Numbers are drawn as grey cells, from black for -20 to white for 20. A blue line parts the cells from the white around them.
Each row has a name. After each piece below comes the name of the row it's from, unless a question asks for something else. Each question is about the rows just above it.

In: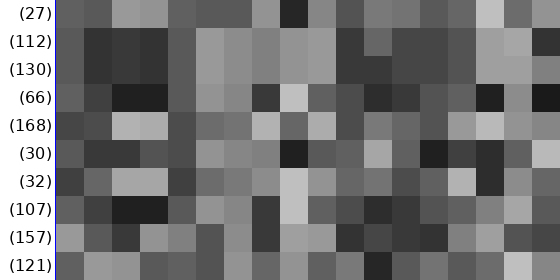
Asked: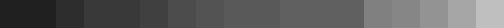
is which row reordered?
(107)
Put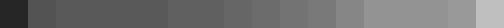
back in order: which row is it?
(27)
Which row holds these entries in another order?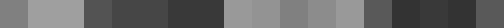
(130)

